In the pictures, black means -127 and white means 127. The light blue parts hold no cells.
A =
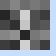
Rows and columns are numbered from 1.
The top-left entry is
-18
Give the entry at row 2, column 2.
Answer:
-40
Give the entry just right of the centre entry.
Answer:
-49
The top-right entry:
-18
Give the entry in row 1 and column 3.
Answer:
-18
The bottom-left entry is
-67
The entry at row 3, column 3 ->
69
